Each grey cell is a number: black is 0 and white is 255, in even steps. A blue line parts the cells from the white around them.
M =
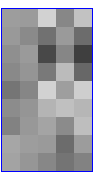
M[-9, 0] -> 157
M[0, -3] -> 210
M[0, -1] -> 194
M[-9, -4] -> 155
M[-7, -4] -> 154
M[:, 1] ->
[155, 138, 154, 149, 134, 149, 152, 157, 150]
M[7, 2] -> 154
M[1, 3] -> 154
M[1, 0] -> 153
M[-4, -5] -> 140
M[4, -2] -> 158
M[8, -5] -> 163
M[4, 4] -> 206
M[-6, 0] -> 137
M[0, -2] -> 135

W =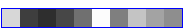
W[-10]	215
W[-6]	112
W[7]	196

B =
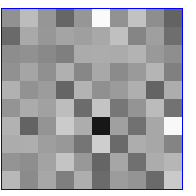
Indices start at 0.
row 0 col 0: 145
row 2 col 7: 179
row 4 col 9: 173
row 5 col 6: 119
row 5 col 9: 114
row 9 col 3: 127
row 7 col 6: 106
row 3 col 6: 139
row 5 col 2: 161
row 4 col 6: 155
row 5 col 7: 148
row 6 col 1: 99
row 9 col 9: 202
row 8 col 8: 172
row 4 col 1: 146
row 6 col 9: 248
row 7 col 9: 132
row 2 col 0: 141
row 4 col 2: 156
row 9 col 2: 167
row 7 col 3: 152
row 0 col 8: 142
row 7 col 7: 173
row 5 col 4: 108
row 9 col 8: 106
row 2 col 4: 171
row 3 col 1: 165
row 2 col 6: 171
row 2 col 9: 142
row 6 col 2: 148

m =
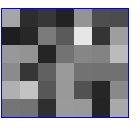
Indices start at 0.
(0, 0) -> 166
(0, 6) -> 76
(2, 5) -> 131
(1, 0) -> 30
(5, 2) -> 47
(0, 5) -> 78
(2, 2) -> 37
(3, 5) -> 113
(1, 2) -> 123
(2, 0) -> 152
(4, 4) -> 82
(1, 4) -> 230
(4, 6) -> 137

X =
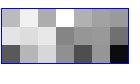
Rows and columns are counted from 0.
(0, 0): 187
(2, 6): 12
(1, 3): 133
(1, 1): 221
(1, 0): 228
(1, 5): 153

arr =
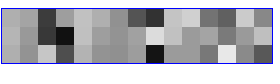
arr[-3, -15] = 175
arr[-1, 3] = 78
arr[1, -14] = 153
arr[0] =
[175, 164, 60, 158, 193, 175, 145, 84, 50, 196, 208, 115, 96, 203, 136]
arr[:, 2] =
[60, 56, 198]
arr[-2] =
[181, 153, 56, 17, 192, 158, 147, 161, 220, 193, 155, 164, 122, 154, 191]
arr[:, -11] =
[193, 192, 179]
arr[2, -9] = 144

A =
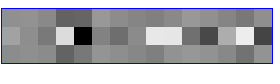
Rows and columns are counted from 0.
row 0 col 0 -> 144
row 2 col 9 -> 146
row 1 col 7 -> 139
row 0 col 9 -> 137
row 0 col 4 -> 101
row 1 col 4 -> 0
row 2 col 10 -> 151
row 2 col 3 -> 99
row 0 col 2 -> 137
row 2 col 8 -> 127
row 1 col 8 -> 232
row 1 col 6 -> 110
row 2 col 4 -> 120
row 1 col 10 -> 112

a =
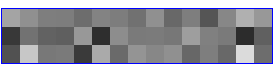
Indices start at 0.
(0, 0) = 164
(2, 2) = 120
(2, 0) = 81
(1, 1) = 114
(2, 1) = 199
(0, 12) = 135
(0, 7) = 113
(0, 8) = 144
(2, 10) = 103
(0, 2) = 126
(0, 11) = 85
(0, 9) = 104
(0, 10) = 126
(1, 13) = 44
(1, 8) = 123
